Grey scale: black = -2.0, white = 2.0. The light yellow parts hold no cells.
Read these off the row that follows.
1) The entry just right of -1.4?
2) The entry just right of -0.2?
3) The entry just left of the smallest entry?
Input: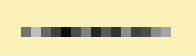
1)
-0.6
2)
1.0
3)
-1.0

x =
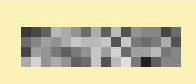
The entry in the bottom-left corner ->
0.7
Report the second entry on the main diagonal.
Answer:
0.1
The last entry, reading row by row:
0.1
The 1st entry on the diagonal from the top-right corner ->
-0.3
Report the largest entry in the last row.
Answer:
1.5
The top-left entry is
-1.1
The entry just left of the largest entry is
0.9
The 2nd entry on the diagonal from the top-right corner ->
0.7
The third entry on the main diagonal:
0.3
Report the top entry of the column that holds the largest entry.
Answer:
-0.7
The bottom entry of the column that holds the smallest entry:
-1.5
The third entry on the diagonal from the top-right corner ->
0.9
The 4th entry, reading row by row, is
0.9
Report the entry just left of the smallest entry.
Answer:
-0.1
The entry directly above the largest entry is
-0.3

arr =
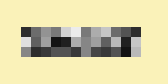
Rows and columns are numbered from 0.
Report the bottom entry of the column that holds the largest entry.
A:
-1.1
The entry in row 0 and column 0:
-1.3
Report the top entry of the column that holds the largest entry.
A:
1.7
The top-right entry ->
-1.3
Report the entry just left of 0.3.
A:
-0.3
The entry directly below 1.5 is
0.1
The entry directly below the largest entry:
0.7
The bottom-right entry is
0.9

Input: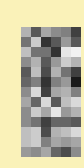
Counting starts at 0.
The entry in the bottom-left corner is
0.4
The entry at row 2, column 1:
-0.2
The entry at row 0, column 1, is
-0.6
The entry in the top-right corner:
-1.0
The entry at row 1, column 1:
1.2
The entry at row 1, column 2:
-1.2
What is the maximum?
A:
1.8
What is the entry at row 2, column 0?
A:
1.0
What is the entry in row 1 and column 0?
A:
-0.2
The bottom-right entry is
0.2
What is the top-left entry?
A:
0.8
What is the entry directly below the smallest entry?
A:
0.0
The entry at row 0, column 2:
0.6
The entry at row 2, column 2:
-0.2
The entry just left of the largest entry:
1.6

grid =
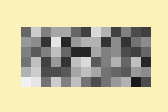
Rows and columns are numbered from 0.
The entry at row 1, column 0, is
0.4
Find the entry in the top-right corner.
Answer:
-1.0
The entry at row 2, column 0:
0.0
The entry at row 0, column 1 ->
1.2
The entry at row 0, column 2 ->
0.0
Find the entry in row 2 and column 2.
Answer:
0.0
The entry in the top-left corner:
-0.4
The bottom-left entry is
1.8
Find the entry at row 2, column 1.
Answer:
-0.6
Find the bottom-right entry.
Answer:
-0.8
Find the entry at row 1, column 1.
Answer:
0.2
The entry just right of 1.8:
1.6

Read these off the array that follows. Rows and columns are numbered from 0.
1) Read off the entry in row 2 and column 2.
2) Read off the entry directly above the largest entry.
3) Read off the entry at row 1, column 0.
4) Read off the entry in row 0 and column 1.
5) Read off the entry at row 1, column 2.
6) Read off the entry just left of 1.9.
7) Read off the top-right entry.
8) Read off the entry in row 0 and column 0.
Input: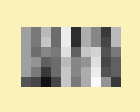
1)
0.1
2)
1.7
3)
0.5
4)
-0.1
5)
1.1
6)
0.7
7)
0.9
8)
0.5

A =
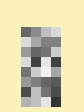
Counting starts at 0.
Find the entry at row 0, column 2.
1.0
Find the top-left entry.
-0.4
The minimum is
-1.2
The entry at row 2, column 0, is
0.4
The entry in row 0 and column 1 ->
0.2
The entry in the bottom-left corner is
0.8
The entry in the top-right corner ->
1.4
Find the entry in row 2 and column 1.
-0.4
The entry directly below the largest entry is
-0.4

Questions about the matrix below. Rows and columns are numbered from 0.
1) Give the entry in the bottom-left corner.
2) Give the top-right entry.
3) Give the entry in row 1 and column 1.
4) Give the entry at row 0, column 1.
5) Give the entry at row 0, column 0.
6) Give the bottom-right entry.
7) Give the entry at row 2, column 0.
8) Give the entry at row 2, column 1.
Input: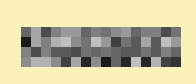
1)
0.2
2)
-0.2
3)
0.6
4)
0.6
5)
-0.4
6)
-1.2
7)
0.0
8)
-0.8

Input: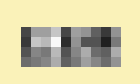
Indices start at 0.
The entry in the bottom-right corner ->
0.3
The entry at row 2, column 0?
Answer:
-0.7
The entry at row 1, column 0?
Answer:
-1.1
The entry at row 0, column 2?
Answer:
0.5
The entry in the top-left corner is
-0.9
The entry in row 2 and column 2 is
-0.1
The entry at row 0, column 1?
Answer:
0.5
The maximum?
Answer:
1.9
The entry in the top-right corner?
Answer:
0.3

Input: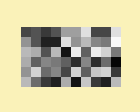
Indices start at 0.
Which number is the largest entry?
1.9
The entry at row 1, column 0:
0.3
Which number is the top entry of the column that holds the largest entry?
1.5
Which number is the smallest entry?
-1.9
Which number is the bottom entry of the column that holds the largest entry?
0.9
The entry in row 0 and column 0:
-0.9
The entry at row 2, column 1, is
0.7
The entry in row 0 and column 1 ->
-0.7
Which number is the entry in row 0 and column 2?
-1.1
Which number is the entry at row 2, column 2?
-0.7
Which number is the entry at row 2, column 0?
0.9
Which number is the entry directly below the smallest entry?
-1.1
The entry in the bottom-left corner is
0.9
